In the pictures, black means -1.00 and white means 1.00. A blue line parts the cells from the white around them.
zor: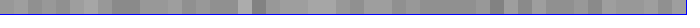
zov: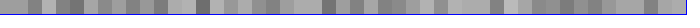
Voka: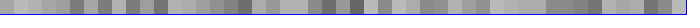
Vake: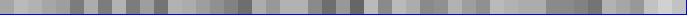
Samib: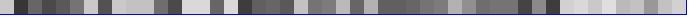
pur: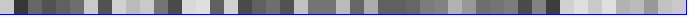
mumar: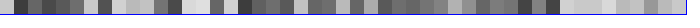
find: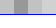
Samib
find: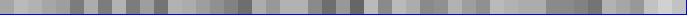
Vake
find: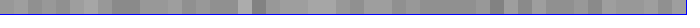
zor
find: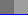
zov
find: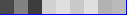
pur

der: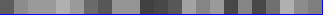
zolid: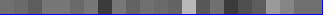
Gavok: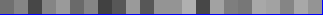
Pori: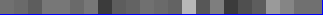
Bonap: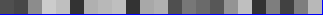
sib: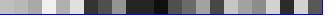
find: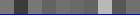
zolid
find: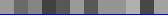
Gavok

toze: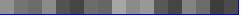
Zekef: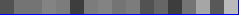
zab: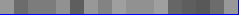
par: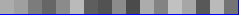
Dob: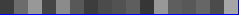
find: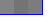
Zekef
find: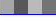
par

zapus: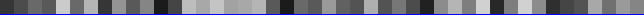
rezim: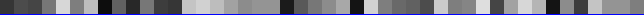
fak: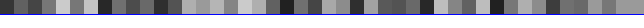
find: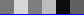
rezim
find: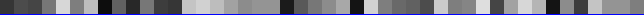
rezim
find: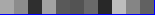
fak
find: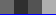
fak

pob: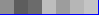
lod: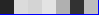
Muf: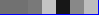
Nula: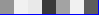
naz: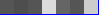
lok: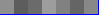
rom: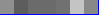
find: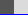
naz
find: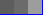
lok
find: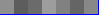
lok
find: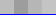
pob
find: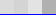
lod

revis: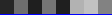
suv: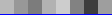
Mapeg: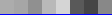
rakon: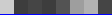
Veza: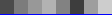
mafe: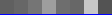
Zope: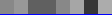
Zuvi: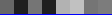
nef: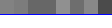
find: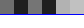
revis
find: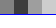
Veza
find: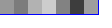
suv
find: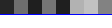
revis
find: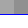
Mapeg
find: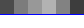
Veza
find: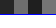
revis

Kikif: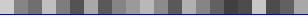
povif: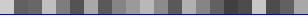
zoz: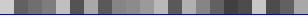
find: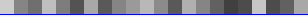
Kikif
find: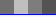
Kikif
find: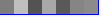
zoz

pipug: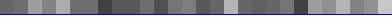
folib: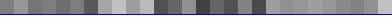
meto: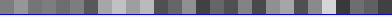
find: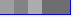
pipug
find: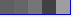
pipug
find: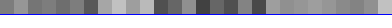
folib
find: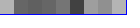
pipug

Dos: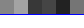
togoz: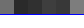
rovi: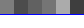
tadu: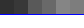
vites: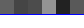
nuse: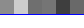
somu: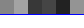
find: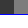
togoz
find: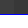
togoz

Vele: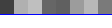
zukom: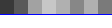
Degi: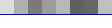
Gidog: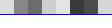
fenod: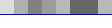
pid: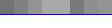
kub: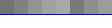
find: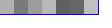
Degi
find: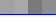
kub
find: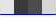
Gidog
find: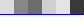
Gidog

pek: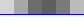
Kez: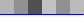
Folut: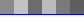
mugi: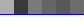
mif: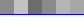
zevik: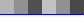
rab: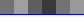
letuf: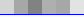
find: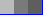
Folut
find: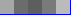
pek
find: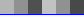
zevik
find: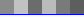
Folut
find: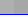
letuf
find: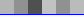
Kez

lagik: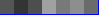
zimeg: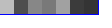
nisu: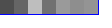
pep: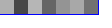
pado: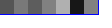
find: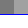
zimeg
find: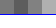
pado
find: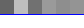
nisu
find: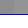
nisu

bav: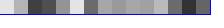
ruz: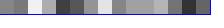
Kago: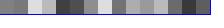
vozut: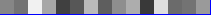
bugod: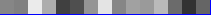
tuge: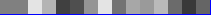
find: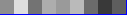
Kago
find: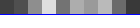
Kago
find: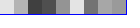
tuge
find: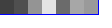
bav
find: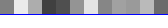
bugod
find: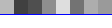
Kago
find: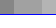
ruz

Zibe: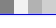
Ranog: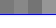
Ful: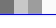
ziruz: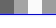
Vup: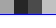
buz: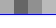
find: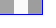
ziruz
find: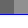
buz
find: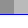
buz
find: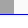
ziruz
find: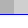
Zibe
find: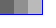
buz

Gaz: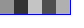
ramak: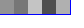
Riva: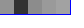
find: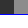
Riva
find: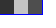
Gaz
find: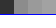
Riva

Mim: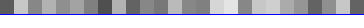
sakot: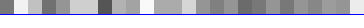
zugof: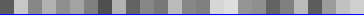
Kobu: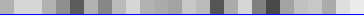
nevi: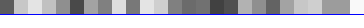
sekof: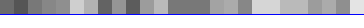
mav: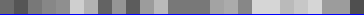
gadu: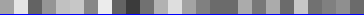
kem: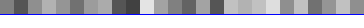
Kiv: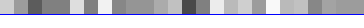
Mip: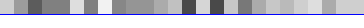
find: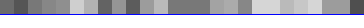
mav
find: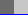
gadu
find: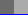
gadu

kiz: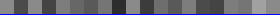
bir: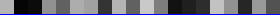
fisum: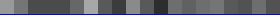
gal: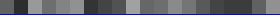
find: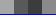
fisum
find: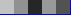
bir
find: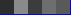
kiz
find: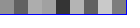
bir

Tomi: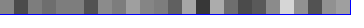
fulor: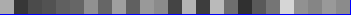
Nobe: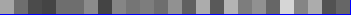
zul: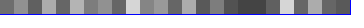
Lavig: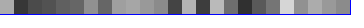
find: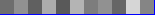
Nobe
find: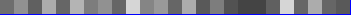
zul

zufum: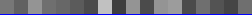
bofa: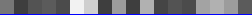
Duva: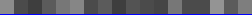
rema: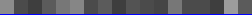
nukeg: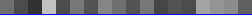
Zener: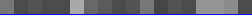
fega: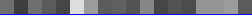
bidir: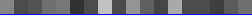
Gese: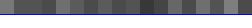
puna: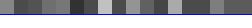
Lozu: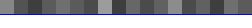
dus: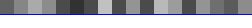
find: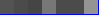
Duva
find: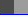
Lozu
